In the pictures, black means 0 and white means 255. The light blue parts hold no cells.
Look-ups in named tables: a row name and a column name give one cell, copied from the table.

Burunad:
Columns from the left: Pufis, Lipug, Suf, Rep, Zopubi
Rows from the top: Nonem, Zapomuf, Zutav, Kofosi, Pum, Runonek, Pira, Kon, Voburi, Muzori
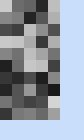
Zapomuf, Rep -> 86
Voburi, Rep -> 76
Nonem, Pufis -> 202
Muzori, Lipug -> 120
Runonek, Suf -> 198
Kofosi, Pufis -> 200
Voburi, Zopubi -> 212
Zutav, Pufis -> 75
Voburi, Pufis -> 116
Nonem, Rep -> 39
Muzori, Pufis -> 54
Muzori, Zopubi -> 159
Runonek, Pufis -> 32
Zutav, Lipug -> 63
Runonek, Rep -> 191
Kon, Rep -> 57
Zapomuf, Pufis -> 135
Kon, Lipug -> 84
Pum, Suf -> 190
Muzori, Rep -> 105
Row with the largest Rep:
Runonek

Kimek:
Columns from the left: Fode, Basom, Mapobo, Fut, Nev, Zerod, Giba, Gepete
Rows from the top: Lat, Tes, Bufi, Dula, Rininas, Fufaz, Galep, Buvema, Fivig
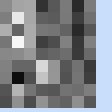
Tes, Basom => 232
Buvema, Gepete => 126
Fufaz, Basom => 102
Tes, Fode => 126
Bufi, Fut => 119
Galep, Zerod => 82
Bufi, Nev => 116
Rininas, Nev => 101
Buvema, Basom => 180
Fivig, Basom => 144
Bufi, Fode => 174
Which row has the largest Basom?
Dula

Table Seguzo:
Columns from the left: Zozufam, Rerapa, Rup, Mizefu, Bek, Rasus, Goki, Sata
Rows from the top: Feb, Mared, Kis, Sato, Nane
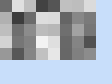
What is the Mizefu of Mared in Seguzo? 221
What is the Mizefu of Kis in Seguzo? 188
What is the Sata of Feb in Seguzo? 219
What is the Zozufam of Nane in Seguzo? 152
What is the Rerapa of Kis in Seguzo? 111
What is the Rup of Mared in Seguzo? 107
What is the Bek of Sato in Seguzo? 223

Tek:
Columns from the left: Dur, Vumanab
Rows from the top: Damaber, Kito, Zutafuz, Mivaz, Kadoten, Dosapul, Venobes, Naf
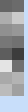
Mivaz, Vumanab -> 113
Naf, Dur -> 187
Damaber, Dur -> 101
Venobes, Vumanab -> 179
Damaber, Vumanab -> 107
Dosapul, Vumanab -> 111
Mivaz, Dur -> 119
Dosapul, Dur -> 228
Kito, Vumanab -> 203

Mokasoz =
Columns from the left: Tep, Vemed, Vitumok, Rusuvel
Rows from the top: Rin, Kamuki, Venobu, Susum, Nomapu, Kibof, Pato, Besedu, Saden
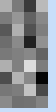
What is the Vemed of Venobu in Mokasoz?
176
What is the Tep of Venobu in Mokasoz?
88
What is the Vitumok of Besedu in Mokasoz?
194
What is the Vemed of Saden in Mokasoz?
112
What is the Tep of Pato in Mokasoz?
77
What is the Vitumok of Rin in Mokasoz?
58
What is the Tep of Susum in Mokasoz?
109
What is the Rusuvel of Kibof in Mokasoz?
124
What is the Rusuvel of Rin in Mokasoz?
186
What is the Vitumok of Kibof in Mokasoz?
220
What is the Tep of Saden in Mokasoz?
138
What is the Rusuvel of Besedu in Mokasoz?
73
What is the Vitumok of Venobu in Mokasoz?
82
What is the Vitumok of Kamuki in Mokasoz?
98
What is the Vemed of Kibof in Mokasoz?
128
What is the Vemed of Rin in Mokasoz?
122
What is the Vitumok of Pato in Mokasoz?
136
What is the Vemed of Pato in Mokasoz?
179
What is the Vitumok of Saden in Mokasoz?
114
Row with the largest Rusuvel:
Rin

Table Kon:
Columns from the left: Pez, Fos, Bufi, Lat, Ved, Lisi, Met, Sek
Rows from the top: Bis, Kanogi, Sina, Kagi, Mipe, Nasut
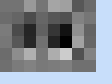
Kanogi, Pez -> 108
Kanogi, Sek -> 118
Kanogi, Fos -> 101
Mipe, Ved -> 173
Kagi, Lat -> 113
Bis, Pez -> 115
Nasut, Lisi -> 128
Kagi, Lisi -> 2
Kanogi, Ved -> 87
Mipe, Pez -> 108

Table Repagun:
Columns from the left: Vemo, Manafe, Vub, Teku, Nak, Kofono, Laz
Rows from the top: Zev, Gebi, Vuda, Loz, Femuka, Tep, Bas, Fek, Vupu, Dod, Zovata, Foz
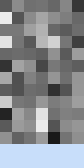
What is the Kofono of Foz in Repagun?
116
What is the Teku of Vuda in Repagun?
178
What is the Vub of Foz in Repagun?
115
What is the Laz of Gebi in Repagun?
104
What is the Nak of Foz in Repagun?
25
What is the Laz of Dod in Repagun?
124

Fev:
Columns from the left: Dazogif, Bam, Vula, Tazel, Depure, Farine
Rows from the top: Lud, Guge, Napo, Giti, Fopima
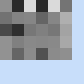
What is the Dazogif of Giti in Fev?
146
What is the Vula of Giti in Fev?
137
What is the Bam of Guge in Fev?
131
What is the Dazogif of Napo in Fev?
73
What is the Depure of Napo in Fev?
119
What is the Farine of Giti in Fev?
168
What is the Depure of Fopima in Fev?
139
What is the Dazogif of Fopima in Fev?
146
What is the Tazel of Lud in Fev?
41
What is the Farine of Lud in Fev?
116
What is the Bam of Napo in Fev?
47
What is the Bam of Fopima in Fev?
101
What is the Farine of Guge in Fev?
175
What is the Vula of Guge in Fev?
134
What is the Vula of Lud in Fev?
218
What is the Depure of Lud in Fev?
218
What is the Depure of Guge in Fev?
134
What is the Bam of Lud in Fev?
42

